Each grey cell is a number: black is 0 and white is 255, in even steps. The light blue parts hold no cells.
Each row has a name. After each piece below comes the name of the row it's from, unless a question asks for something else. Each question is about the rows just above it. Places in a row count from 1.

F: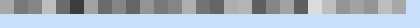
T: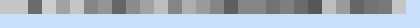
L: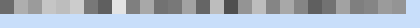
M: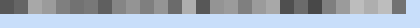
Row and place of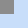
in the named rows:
T, 10
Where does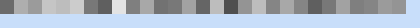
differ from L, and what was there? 24, [114]
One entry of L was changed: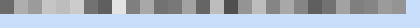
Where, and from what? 7, [120]
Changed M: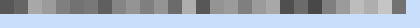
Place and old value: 28, [189]
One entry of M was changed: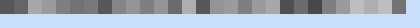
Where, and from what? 8, [95]
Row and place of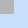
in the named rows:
F, 18
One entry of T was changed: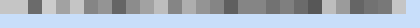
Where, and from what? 15, [155]

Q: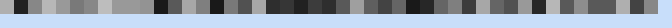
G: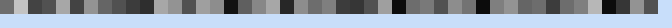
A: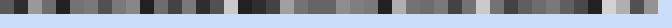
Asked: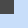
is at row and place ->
A, 42
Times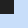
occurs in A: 5
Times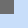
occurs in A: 4

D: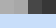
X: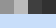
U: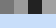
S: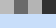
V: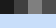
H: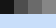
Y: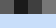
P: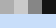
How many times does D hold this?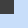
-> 0
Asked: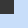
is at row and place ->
D, 4
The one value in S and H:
[106]
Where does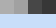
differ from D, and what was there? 2, [168]
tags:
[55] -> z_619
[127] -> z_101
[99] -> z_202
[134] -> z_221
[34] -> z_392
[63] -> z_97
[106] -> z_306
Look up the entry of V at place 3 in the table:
z_101

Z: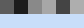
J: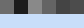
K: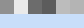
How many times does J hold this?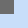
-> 1
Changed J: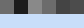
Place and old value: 4, [100]
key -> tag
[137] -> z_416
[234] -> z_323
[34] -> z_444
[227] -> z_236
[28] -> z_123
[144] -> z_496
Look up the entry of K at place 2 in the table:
z_323
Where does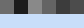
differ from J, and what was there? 5, [68]
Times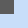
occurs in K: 1
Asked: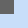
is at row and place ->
J, 4

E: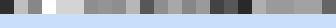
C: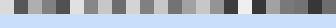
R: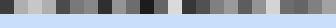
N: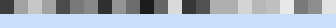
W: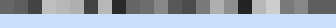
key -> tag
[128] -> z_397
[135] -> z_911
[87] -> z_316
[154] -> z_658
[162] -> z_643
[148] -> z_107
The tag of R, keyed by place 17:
z_658
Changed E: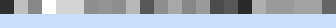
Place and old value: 16, [67]
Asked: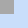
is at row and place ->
E, 13
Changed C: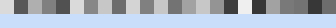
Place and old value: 6, [225]

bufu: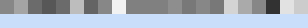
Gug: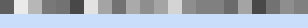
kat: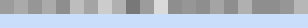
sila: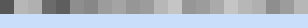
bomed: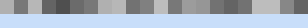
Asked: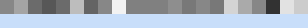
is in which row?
bufu
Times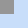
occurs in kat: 3
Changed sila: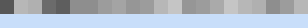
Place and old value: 7, [135]
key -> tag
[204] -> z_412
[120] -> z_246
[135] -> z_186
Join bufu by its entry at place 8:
z_186
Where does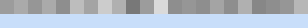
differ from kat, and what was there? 19, [142]

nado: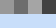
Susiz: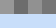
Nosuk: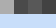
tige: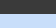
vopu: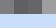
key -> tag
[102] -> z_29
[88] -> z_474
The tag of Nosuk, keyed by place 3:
z_474
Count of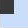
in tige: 4
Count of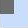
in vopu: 0
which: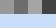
nado

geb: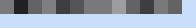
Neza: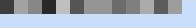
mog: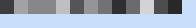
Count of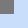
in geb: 4
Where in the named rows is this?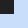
geb, 2

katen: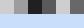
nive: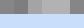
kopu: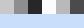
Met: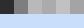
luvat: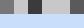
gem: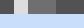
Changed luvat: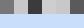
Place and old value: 4, [200]
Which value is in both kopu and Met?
[185]
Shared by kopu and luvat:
[200]
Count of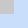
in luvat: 3
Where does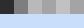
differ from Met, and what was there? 4, [171]
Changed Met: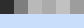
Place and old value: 6, [164]
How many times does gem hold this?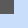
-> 0

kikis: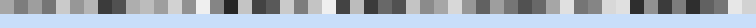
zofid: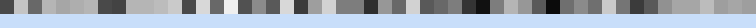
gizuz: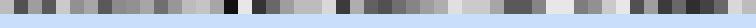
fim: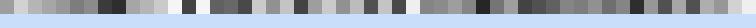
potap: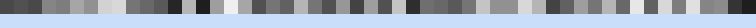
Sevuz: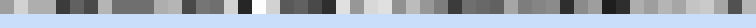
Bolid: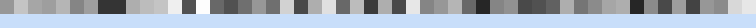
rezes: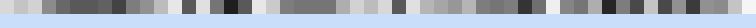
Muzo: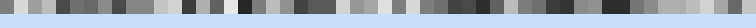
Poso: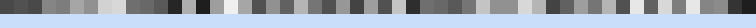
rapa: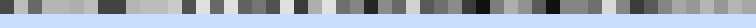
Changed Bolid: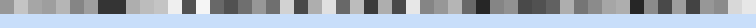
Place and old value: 15, [253]
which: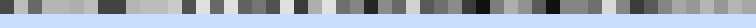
rapa

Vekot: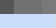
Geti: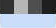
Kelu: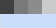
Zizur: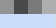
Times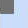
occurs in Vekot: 2
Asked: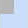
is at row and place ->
Geti, 2
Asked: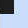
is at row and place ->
Geti, 4
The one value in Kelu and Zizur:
[121]
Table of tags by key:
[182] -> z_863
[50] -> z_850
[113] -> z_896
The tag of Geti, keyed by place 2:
z_863

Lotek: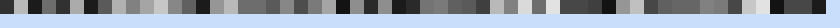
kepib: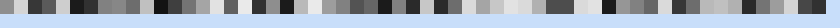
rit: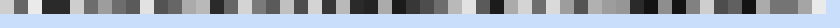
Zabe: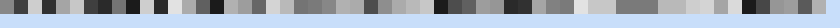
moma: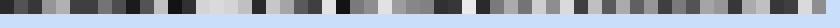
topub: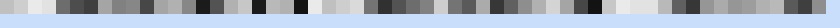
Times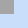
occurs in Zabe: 3
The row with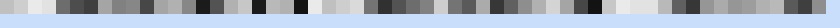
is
topub
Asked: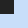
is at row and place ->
rit, 27
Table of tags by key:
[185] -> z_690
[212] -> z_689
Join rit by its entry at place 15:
z_690

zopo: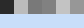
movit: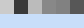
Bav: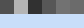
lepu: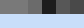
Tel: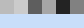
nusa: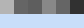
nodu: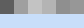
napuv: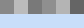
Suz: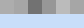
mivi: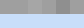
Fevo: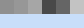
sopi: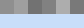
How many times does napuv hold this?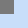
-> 1
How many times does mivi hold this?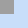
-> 4
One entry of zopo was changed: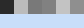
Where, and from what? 6, [151]
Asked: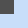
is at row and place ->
Bav, 1

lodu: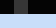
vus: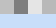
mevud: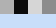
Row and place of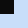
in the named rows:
mevud, 2
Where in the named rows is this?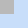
vus, 4
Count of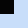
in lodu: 3

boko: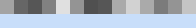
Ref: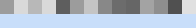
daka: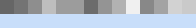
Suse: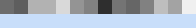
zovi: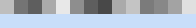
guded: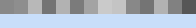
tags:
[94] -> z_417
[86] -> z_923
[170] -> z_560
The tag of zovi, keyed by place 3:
z_417
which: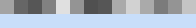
boko

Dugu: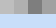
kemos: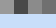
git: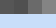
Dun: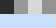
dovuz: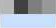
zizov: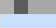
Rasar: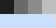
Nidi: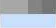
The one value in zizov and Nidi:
[168]
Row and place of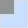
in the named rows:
Dun, 4
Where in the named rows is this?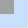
Dugu, 4
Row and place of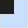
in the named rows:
Rasar, 1
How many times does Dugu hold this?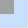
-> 1
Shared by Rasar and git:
[106]

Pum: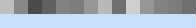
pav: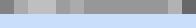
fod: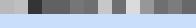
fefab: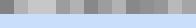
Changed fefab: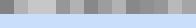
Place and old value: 5, [157]
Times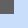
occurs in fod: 2
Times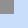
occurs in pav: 0
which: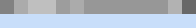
pav
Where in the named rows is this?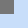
fod, 6
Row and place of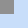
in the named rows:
fefab, 11

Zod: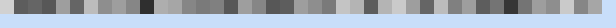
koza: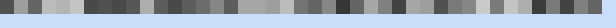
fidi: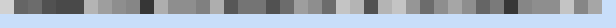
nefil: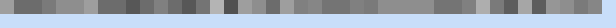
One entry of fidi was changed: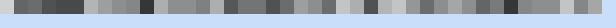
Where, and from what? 26, [180]
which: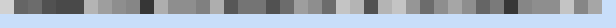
fidi
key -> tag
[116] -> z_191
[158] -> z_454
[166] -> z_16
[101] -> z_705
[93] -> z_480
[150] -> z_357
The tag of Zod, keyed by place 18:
z_454
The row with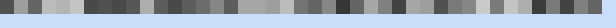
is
koza
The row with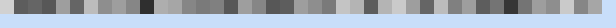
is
Zod
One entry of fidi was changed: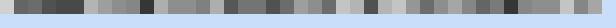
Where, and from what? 34, [142]

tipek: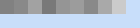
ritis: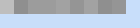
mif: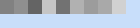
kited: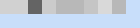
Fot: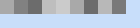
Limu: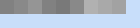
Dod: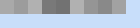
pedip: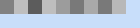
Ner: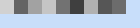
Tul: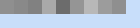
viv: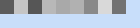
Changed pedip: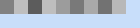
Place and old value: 8, [121]
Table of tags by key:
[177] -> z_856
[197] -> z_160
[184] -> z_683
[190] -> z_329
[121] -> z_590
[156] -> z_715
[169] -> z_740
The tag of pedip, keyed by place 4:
z_329
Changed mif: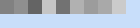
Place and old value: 9, [209]

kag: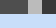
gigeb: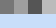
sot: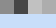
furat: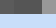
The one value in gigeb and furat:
[85]
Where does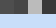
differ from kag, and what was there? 2, [78]
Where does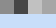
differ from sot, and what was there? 4, [173]
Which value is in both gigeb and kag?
[187]
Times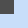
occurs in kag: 2

